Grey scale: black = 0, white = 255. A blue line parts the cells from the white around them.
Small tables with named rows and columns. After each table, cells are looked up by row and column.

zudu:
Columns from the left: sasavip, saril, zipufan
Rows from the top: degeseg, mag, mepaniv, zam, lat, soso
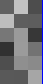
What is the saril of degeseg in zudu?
194
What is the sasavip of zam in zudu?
49
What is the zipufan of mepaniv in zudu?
55
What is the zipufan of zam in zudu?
115
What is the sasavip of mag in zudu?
189
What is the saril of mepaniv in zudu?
154
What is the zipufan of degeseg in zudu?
77
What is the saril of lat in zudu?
143
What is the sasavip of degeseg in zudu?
97
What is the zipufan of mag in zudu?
93
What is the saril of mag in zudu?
94
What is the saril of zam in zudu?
155
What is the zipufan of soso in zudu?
166
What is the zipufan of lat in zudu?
138
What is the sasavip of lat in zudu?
78
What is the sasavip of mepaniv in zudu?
119
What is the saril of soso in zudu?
88
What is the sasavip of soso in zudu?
89

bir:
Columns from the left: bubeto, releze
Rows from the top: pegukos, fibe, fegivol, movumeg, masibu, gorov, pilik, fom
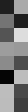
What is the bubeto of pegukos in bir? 31
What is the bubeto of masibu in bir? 139
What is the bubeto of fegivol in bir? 84
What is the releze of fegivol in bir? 221
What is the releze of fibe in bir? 30
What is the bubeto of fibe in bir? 116
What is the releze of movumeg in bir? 153
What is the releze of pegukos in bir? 170

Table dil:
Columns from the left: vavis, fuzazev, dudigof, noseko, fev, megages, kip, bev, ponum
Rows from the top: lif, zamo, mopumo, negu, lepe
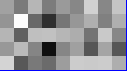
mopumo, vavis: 181
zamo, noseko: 47
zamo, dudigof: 104
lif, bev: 135
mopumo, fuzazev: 96
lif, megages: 135
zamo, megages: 151
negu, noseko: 15
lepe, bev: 204
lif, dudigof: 182
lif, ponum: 197
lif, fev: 154
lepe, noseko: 107
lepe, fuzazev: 88
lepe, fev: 157

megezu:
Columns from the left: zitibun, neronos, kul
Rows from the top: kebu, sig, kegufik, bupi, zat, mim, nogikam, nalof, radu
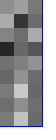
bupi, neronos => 104
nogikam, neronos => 200
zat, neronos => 127
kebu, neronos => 158
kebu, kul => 120
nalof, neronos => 142
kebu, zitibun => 143
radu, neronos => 193
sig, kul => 107
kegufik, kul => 170
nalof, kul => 111
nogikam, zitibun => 122
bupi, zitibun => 38
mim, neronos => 146
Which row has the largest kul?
kegufik

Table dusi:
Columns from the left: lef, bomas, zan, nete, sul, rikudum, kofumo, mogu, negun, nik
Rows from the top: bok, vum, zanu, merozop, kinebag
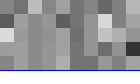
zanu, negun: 176
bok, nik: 182
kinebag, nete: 149
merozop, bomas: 159
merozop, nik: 51
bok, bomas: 114
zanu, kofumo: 148
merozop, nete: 149
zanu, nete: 146
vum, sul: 94
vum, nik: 163
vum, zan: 138
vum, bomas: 159
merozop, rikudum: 116
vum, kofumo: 148

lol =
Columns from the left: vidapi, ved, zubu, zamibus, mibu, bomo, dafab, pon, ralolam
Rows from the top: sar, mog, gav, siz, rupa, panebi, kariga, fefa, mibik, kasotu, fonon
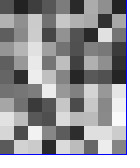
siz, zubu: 225
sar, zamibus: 87
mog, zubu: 203
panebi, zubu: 237
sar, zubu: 62
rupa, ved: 152
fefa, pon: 136
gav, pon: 225
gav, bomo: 82
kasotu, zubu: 242
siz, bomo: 80
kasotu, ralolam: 204
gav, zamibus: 69
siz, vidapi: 149
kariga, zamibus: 236
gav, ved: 138

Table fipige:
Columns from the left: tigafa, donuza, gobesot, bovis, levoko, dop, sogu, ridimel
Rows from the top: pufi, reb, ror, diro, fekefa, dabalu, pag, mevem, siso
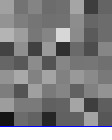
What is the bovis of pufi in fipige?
108
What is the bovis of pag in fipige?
122
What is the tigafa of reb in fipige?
147
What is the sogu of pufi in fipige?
61
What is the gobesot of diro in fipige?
64
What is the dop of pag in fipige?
97
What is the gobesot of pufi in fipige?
132
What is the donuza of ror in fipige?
157
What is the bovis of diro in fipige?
154
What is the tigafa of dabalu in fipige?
147
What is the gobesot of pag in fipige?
160
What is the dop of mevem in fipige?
165

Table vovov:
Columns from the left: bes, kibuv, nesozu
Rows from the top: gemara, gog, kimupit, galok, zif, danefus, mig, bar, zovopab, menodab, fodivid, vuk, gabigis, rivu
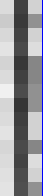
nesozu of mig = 145
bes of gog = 203
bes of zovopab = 219
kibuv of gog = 58
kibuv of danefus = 65
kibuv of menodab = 67
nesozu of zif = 134
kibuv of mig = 76
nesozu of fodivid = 134
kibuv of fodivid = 74
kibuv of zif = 55
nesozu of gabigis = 210
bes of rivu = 227
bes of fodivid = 214
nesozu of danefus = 134
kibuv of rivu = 79

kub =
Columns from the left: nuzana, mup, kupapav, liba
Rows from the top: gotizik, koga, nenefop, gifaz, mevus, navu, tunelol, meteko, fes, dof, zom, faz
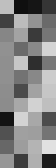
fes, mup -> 211
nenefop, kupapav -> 58
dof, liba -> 116
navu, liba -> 204
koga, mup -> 188
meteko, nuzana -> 140
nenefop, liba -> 118
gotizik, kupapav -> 21
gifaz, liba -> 212
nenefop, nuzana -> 134

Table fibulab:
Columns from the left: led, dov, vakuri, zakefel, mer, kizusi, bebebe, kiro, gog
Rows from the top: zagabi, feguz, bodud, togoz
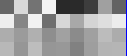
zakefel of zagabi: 243
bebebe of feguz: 212
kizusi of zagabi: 42
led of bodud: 173
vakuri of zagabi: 115
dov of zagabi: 217
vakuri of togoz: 189
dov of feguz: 134
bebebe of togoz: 158
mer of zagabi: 41
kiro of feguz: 222

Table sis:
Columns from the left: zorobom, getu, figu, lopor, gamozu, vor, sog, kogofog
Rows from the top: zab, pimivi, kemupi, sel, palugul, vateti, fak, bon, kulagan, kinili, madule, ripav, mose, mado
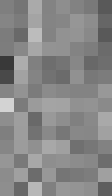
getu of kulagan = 158
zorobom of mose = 140
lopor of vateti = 114
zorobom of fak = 133
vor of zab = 130
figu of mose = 108
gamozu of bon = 163
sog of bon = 147
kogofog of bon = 138
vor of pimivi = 150
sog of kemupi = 137
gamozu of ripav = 145
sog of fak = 131
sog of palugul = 104
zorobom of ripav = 150
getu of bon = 123

